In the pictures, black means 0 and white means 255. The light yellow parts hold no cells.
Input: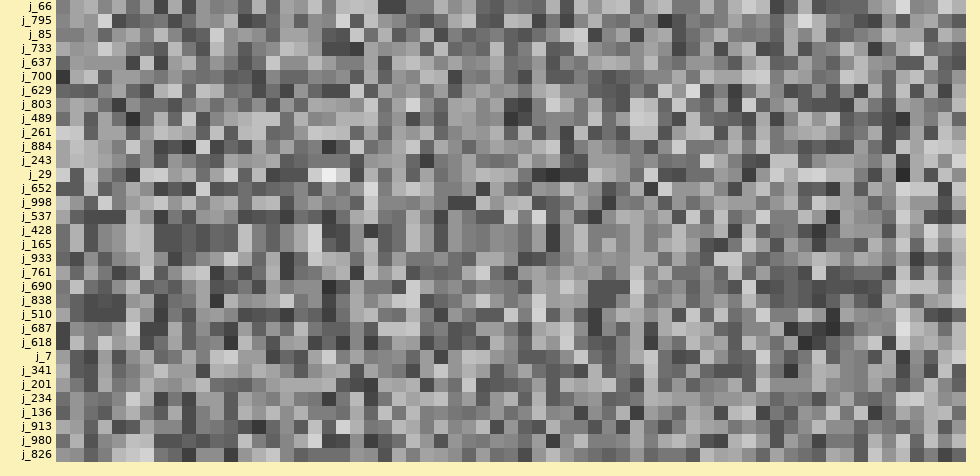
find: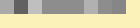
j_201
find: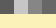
j_29
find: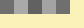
j_29

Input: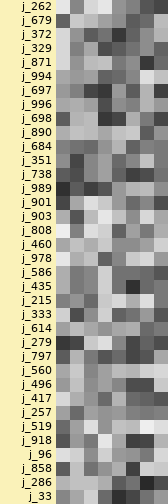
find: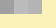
j_560
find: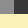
j_871
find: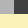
j_697
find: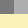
j_808
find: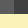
j_989
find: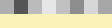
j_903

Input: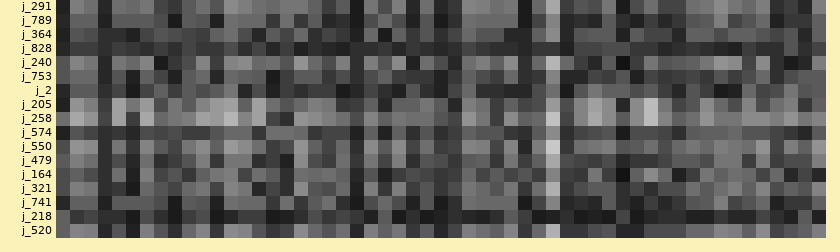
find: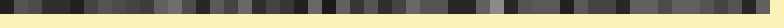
j_364
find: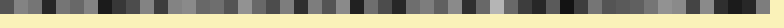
j_240
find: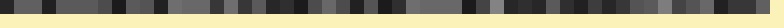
j_789
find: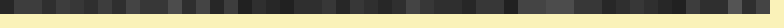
j_828

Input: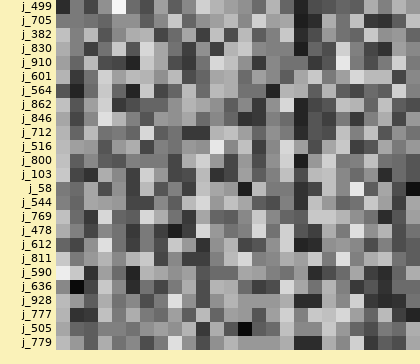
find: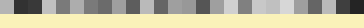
j_777
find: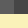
j_564
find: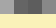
j_769
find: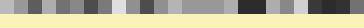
j_928
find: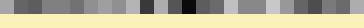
j_505
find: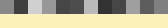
j_103

